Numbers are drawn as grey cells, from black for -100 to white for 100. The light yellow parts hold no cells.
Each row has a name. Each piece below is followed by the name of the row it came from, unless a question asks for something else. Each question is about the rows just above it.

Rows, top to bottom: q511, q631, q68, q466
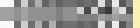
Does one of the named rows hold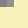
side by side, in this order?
yes
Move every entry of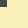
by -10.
[-53]
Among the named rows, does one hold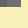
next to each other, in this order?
yes
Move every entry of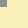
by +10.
[24]
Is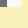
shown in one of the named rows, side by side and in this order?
no
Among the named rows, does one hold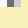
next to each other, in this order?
yes

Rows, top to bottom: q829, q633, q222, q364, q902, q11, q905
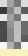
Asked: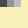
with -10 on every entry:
[-52   7  40]
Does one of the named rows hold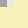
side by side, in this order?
no
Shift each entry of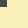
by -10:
[-52]
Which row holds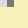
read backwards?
q829
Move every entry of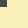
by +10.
[-32]
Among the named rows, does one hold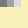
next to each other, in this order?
no

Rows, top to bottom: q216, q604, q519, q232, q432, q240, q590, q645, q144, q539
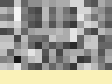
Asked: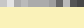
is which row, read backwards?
q432
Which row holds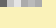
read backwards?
q432
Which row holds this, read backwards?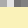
q519
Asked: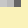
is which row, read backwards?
q240
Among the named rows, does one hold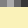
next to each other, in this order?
yes
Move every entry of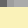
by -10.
[-30  14  24  24]
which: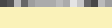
q432

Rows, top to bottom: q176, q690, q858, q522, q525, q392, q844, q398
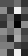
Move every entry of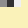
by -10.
[  1 -71  78]
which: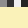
q398
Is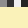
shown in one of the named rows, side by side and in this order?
yes
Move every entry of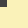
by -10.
[-58]
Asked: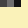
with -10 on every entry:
[-58 -23 -94]
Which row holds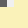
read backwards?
q690
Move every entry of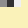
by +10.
[ 21 -51  98]

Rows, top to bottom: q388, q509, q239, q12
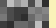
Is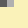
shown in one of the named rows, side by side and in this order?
no
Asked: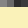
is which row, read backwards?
q239
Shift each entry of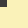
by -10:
[-63]
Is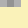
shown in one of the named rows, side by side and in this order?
no
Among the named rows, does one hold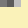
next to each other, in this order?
no

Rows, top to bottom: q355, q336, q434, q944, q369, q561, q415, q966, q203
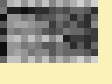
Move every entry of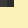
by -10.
[-63 -75]
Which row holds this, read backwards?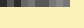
q415
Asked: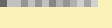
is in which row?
q203

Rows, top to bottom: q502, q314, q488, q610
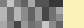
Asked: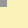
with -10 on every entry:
[9]
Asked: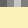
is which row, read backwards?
q610

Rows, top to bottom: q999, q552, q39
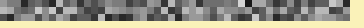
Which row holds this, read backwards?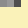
q999
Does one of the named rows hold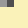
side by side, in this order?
yes
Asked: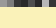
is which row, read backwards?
q39
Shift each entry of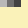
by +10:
[ 54  -4 -38]

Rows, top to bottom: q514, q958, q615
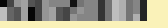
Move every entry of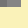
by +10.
[ 1 14 14]
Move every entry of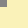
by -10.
[-6]
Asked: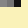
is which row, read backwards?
q514
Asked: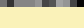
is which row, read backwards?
q615

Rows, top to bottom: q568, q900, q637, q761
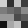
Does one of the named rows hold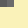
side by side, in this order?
no
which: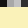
q761
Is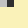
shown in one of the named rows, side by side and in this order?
yes

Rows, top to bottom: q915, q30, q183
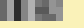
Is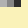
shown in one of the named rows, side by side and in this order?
no
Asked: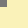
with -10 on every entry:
[-16]
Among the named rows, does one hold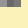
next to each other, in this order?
no
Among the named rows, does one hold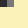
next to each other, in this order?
no
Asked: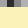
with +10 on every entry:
[ 39 -55  14  49]

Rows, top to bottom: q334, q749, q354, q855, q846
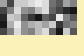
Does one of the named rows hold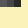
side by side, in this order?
no
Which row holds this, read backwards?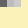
q354

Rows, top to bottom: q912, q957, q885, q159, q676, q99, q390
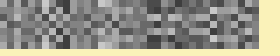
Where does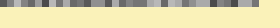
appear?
q885
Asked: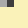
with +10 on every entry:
[ 43 -41]

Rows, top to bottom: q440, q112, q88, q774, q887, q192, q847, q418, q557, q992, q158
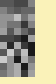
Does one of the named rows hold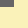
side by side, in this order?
yes
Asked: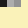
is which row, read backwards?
q992
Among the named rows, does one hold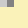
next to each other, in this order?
no
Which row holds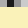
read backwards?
q557
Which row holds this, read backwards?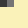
q774

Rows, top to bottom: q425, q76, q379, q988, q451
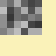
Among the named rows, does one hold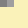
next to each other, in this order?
yes
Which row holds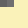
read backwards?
q379
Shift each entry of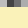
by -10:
[ 38 -57 -23  26]
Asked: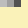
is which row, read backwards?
q988
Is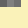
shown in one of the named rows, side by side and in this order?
yes
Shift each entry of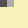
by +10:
[-26  46]

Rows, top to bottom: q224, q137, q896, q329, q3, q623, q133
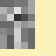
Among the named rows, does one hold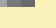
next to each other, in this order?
no
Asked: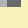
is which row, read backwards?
q329
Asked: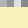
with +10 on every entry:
[51 27 86 17]
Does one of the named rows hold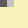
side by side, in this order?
yes
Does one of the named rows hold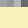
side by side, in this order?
no
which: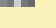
q3

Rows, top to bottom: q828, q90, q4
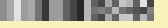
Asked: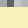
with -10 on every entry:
[ 22 -33  45  33]
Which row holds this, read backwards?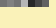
q90
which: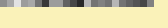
q90
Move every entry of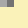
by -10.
[ 22 -20]
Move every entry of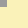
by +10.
[32]

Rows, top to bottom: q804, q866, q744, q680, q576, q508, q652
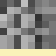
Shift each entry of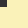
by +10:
[-51]
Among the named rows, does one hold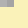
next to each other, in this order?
yes

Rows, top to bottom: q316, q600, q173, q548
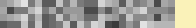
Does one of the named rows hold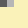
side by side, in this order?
yes
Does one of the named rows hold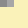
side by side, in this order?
yes
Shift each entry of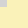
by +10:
[76]
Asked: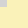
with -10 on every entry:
[56]
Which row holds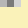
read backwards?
q173
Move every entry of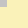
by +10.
[64]

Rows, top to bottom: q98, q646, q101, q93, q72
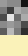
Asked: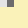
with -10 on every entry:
[ 69 -25]
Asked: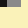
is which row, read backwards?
q98
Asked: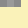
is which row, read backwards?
q93
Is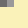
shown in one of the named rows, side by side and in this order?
no
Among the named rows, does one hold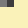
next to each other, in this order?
yes
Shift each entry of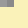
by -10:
[11 -2]

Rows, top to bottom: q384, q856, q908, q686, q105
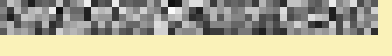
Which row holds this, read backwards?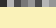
q105
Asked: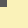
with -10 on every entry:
[-40]
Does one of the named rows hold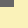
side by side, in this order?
yes
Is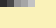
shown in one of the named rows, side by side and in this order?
no
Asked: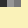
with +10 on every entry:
[-54  28   4]
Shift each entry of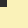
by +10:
[-54]

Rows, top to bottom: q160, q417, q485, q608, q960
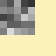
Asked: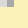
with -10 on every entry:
[60 22]
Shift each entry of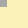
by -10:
[22]
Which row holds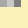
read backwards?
q485
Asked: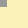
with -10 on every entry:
[10]
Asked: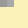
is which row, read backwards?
q960

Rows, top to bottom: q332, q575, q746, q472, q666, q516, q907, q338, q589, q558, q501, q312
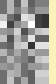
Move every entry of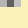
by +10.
[ 52 -14  63]
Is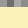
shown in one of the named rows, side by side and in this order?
no
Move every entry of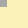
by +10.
[42]
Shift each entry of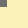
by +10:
[-3]
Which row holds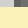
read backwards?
q501
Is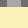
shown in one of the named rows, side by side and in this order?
no
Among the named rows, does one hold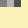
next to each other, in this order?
no

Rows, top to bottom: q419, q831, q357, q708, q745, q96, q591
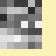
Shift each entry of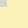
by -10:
[56]
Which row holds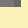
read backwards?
q357
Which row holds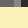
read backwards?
q357
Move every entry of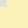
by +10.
[86]

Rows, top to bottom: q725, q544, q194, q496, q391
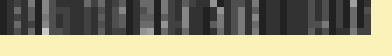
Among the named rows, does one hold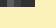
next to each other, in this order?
yes
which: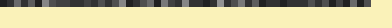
q544
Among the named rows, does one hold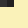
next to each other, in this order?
yes
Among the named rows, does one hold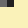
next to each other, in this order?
yes
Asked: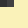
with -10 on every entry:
[-71 -59]

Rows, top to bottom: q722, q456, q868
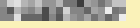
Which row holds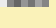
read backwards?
q868
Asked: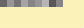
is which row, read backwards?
q868
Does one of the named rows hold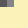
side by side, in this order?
no
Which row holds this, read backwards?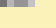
q722
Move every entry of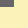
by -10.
[-30 -30]
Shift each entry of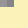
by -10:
[ 7 -6]
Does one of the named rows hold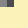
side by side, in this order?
no

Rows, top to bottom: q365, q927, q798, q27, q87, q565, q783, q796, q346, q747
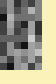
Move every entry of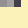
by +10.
[ 24  37 -38]
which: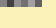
q346
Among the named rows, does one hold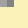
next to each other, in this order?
no
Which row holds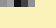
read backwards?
q783
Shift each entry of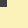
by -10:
[-58]
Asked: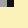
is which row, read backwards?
q783

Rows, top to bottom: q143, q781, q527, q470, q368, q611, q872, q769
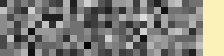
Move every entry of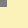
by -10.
[-11]
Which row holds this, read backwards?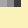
q769
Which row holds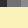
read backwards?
q470
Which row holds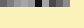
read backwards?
q611

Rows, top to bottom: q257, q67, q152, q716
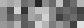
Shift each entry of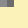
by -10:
[ -1 -25]
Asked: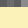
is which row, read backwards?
q67
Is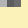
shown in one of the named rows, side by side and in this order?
yes
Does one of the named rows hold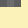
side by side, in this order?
yes

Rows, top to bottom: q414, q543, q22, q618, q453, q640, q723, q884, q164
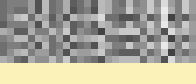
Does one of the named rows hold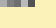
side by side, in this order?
no
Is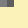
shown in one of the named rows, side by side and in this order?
yes
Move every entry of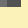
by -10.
[-23 -46 -46]

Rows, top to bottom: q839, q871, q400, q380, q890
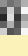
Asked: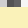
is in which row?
q890
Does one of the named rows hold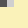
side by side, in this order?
yes
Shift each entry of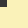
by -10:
[-68]

